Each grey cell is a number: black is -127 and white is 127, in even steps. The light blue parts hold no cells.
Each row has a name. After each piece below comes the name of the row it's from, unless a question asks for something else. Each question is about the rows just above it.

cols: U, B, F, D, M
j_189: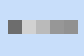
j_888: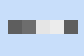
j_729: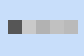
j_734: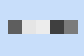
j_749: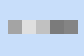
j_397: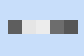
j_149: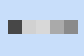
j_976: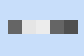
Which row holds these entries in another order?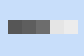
j_397
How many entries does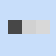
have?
3
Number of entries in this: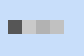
4
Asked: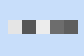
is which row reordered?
j_397
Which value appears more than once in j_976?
[-26]
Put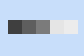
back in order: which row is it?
j_734

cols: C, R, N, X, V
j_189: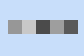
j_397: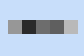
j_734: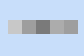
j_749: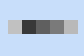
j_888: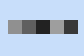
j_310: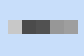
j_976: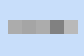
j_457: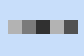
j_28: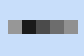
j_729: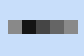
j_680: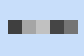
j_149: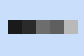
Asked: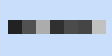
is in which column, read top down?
N
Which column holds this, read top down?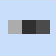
N
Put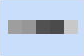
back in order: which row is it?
j_310

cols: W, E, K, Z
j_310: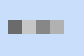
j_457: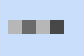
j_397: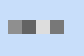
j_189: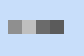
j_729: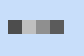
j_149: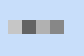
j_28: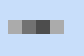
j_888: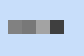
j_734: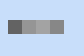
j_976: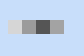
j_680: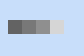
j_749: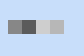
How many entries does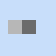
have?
2
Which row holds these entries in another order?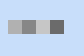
j_310
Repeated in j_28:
[43]
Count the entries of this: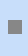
1
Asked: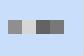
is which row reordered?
j_680

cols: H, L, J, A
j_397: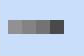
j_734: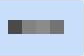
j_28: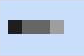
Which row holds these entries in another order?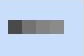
j_734
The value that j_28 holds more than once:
[-25]
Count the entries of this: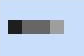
4
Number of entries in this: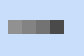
4
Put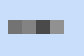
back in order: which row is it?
j_397
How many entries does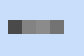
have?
4
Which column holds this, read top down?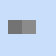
J

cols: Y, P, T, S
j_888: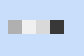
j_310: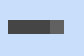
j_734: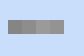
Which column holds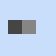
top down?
Y
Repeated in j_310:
[-58]

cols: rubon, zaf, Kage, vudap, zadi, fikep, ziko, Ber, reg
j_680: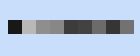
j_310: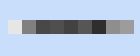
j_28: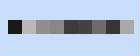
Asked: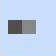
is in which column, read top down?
vudap
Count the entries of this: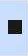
1

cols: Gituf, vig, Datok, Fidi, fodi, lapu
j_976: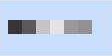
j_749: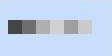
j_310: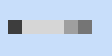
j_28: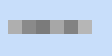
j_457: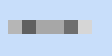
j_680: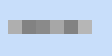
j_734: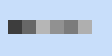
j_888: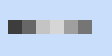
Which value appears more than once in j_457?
[39]
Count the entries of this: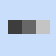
3
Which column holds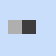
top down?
Gituf
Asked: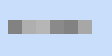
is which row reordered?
j_680
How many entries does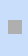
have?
1
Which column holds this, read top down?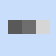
vig
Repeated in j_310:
[86]

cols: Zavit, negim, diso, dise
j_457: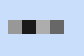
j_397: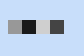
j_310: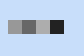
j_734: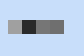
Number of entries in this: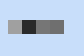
4
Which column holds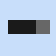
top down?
negim
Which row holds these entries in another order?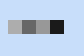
j_457
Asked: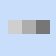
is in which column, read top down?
diso
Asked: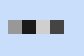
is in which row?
j_397
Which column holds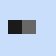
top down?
negim
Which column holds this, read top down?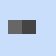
dise

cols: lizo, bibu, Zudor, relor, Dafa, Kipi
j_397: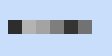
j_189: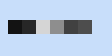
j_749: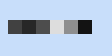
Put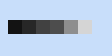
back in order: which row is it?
j_189
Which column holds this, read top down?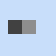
Dafa
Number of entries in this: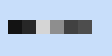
6
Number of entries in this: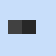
2
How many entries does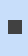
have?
1
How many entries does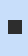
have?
1

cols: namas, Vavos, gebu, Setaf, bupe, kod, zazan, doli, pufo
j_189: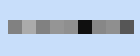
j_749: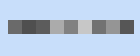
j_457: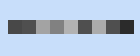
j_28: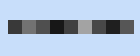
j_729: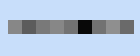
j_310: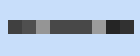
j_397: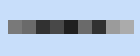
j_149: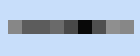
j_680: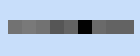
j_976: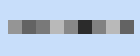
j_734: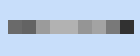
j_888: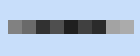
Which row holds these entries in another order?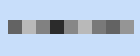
j_976
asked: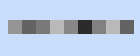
j_976
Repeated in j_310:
[-55]
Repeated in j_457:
[-48]

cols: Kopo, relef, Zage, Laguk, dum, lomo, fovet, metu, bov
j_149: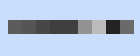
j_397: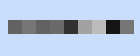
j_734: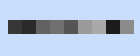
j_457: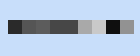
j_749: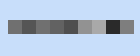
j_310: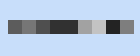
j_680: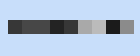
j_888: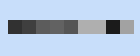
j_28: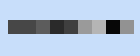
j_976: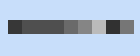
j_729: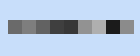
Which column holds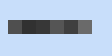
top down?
dum
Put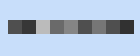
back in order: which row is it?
j_976
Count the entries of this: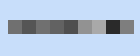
9
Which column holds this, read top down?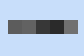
Kopo
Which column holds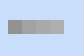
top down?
lomo

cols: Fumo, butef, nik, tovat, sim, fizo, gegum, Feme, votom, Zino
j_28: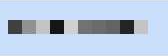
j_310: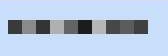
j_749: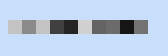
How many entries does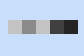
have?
5
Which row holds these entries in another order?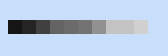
j_28
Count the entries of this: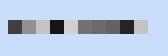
10
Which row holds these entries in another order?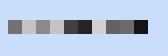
j_749

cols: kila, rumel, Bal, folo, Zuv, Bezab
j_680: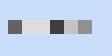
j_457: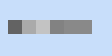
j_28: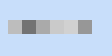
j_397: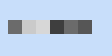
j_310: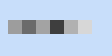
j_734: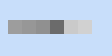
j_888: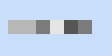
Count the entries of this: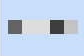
5
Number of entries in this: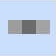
3
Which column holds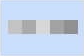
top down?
Bal
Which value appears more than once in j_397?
[-20]
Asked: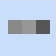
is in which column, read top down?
Bezab
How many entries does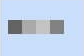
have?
4
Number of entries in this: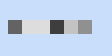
6

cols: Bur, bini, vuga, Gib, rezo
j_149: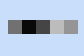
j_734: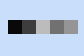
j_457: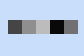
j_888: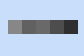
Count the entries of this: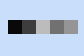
5
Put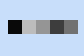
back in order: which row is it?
j_734
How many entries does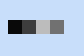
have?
4
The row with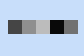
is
j_457
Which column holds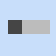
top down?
vuga
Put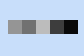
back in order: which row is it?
j_734
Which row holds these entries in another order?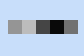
j_149

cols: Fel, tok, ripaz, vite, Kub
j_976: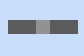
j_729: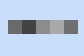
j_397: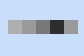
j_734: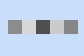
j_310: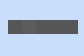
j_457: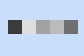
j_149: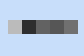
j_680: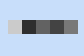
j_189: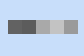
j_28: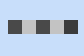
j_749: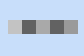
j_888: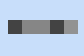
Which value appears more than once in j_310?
[-41]
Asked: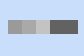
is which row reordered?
j_749
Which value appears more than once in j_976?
[-35]

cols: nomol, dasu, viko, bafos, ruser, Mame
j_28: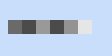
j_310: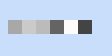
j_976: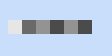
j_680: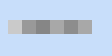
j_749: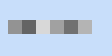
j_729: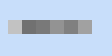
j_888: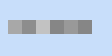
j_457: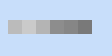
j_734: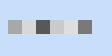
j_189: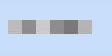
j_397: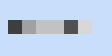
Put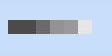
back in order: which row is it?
j_28
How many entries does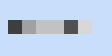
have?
6
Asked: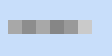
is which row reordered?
j_680
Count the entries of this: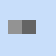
2
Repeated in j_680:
[40]
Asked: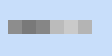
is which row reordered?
j_457

